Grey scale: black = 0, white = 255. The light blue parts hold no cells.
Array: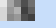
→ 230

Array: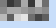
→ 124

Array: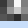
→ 57

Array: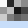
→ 249

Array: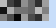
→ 188

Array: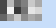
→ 71

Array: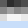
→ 91
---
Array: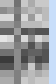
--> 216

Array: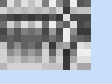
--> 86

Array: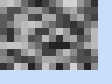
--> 92

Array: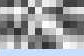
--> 147

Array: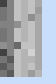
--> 117
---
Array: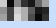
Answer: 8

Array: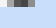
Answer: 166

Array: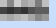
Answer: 136

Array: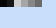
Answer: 23

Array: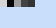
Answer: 6

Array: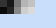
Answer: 24

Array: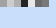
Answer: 204

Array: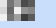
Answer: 117

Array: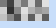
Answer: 66
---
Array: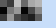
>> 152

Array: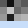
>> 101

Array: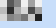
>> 172

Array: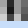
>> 151

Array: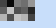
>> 80

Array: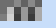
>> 72

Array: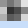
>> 75
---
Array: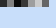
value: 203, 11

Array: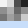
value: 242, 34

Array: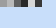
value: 214, 41

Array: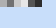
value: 230, 45

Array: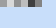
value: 217, 63

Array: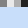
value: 233, 33

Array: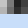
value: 196, 34
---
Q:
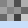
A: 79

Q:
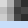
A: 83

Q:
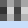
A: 110

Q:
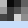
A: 38

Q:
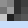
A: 46

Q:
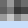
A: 81

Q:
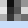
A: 96
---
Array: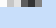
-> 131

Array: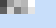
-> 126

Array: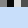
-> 133

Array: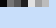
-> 87

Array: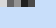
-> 101

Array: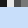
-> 120
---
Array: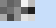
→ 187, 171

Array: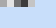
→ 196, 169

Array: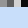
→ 10, 149

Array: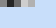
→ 177, 135

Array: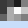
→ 127, 100

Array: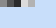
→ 178, 138
